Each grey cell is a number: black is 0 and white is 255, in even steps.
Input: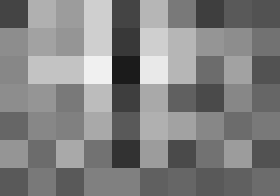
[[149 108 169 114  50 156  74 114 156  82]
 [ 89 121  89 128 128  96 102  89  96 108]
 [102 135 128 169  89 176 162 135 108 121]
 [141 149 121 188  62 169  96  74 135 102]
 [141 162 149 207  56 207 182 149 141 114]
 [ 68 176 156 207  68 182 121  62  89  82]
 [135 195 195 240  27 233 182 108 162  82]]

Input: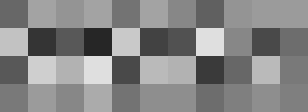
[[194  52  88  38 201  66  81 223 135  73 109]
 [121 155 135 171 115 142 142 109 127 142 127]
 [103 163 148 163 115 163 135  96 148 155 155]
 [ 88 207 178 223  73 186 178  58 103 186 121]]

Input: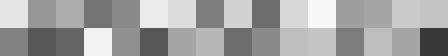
[[131  87 101 242 145  87 166 182 109 138 190 197 124 190 166  56]
 [229 151 174 116 138 235 221 124 209 109 215 248 158 166 203 197]]

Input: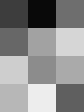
[[ 61   9 110]
 [206 140 170]
 [103 162 214]
 [183 237  95]]

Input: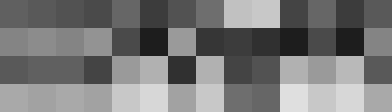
[[ 96  89  82  74 102  60  82 110 193 200  68 102  60  89]
 [ 89  96  96  68 154 177  48 177  68  82 177 154 185  89]
 [132 140 132 147  74  29 154  54  60  48  29  74  29 132]
 [169 162 169 162 200 215 162 200 110 102 223 200 215 169]]

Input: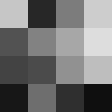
[[198  39 124 205]
 [ 67  75 145 190]
 [ 23 110  47  15]
 [ 82 130 167 221]]

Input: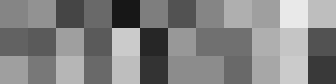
[[ 98  90 159  90 203  38 152 112 112 175 197  82]
 [159 120 182 105 190  51 140 140 105 167 203  57]
 [133 146  69 105  23 126  82 133 175 159 233 190]]

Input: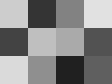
[[205  52 130 225]
 [218 143  32  95]
 [ 67 191 170  82]]

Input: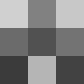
[[107  81 115]
 [208 129 200]
 [ 59 181  66]]
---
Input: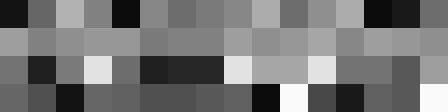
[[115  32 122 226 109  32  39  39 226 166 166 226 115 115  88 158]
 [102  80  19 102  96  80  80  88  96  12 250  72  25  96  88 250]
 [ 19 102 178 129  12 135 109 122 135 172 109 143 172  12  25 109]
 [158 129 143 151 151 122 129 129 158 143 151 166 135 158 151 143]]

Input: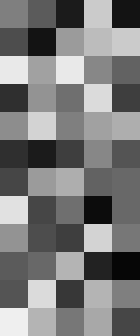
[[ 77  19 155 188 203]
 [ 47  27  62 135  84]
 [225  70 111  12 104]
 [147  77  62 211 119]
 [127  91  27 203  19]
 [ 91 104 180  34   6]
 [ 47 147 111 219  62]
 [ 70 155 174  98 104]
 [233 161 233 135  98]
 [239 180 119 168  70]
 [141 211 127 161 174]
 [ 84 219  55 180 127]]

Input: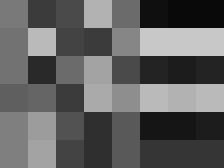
[[114  41 107 163  74  35  28  35]
 [121  59  74 178 107  15   9   9]
 [ 95 101  59 170 142 186 178 186]
 [127 156  82  47  89  21  21  28]
 [127 163  67  47  89  53  53  53]
 [114 186  67  59 134 200 200 200]]

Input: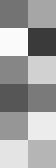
[[250  58]
 [ 86 122]
 [115 166]
 [228 181]
 [134 209]
 [150 236]]

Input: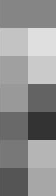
[[105  51]
 [153  99]
 [133 133]
 [ 85 167]
 [120 181]
 [160 202]
 [195 223]]

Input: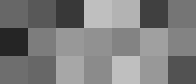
[[103  88  56 191 179  64 117]
 [110 103 167 139 191 152  82]
 [ 37 125 152 145 131 160 131]]

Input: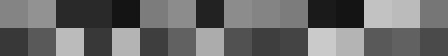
[[ 56  89 187  56 180  62  97 172  81  62  68 202 180  89  97  74]
 [132 146  41  41  20 124 140  34 140 132 124  26  20 194 187 118]]

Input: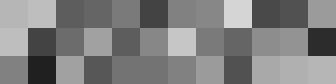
[[129  32 161  87 115 115 129 155  81 169 176 182]
 [190  67 108 161  93 135 198 122 101 141 147  44]
 [182 190  93 101 122  67 129 135 213  73  81 155]]

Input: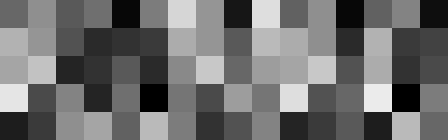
[[ 29  58 143 165  97 186 124  50  82 131  36  58  89  29 186 103]
 [229  74 131  36 111   0 117  74 157 117 222  82 103 235   0 124]
 [103 143  89 111   7 124 214 149  22 222  97 143   7  97 131  14]
 [178 149  82  42  50  58 172 149  89 186 172 143  42 178  58  66]
 [165 194  36  50  89  42 137 200 103 157 165 200  82 172  50  74]]
